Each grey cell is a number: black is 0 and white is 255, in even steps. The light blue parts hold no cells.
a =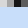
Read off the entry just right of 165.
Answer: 22
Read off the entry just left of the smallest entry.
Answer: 165

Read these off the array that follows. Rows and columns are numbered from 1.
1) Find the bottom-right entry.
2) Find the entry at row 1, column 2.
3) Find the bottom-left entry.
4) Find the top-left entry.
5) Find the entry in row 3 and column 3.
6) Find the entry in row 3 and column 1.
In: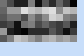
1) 139
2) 74
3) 87
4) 113
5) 113
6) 87

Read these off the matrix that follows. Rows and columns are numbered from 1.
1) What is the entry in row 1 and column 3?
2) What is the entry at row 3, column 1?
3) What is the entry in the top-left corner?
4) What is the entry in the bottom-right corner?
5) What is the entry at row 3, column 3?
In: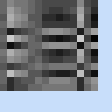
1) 118
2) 87
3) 103
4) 134
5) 146

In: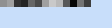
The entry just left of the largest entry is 160
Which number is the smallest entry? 6
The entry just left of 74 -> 102

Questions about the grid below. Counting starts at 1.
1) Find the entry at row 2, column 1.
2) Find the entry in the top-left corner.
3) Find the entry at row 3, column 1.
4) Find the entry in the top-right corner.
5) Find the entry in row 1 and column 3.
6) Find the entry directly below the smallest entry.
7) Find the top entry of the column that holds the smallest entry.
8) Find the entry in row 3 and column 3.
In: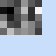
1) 16
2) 104
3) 117
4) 62
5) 62
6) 31
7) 89
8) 74

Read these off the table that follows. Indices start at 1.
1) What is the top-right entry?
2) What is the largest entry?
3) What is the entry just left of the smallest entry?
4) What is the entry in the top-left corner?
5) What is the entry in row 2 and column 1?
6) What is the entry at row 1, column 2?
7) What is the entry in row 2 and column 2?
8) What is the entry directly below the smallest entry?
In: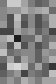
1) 151
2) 215
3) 190
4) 124
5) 136
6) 203
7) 151
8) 190

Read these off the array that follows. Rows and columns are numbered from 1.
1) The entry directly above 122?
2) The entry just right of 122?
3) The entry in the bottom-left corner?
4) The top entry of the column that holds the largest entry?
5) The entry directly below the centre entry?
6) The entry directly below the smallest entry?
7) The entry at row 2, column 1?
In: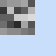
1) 165
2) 110
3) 153
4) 84
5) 42
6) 138
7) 54

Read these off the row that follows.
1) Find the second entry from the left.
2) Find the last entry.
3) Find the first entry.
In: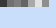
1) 113
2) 142
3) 55

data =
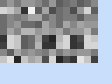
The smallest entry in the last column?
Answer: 64
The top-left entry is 122
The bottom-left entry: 197
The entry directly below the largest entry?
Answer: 165
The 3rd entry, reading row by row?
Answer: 122
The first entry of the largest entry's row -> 213
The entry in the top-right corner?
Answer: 135
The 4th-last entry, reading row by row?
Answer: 52
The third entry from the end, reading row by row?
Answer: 228
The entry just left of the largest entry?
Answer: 52
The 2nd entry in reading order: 151
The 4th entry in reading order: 151
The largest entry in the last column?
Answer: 213
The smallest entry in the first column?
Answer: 52
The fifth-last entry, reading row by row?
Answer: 78
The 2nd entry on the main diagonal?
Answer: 197
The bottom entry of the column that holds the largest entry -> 165
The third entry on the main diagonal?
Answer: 122
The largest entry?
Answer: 243
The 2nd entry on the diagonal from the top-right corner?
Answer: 213

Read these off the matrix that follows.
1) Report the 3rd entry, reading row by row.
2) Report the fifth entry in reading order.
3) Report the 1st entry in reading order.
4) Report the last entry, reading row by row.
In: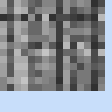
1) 172
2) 104
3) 172
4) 132

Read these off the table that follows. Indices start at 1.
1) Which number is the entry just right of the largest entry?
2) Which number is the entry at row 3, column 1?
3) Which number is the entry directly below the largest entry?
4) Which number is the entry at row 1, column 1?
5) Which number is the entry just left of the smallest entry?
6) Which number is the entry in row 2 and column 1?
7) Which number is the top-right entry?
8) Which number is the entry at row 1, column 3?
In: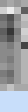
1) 194
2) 108
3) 81
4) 153
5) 95
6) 208
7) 168
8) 153

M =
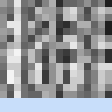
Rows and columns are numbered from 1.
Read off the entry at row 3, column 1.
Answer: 145
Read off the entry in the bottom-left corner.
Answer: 159
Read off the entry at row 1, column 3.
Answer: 231
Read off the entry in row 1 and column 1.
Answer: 159
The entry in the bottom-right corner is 58
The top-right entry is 30
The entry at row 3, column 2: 86
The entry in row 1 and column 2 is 130
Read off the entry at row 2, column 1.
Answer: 130

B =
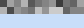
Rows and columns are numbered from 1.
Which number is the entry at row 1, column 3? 132
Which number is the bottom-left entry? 179
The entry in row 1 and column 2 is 163
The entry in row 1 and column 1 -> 76
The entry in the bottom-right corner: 132

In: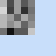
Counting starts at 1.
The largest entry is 213
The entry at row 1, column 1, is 183
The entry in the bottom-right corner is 197
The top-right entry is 126
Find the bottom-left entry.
114
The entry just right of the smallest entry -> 88
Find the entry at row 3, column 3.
100
